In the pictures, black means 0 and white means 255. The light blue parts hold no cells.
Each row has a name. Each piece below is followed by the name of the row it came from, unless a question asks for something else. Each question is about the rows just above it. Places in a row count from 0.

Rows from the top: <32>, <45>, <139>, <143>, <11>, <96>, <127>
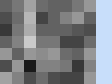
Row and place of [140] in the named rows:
<11>, 3
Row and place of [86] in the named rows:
<139>, 6

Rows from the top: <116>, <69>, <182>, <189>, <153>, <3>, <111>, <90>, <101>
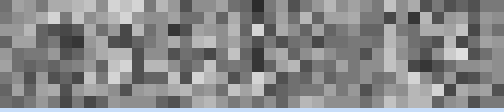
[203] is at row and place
<153>, 37
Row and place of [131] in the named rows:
<3>, 6
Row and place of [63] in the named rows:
<189>, 5
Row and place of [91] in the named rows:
<182>, 6

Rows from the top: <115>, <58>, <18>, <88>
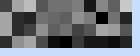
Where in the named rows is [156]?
<18>, 9
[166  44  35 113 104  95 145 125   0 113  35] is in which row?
<58>
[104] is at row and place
<58>, 4
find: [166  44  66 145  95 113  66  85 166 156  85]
<18>
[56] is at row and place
<88>, 6

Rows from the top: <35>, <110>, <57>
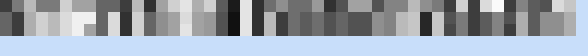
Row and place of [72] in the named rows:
<57>, 37
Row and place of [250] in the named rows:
<35>, 41

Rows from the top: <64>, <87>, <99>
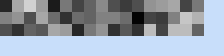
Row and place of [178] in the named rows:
<87>, 16
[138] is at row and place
<64>, 8

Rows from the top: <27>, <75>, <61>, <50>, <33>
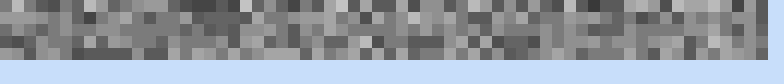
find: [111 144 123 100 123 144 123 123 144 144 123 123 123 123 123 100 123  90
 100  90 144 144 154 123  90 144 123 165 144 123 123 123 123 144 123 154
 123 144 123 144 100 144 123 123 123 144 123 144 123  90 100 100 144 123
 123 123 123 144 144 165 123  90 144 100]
<61>
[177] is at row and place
<27>, 53
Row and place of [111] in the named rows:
<61>, 0
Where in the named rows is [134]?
<75>, 42

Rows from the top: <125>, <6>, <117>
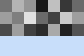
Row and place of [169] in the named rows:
<117>, 4
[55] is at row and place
<125>, 5
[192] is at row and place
<125>, 4
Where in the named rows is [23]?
<125>, 3
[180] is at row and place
<125>, 1

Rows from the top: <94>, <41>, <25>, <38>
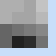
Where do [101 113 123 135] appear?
<25>
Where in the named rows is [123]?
<25>, 2
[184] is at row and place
<41>, 3
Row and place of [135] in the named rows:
<25>, 3

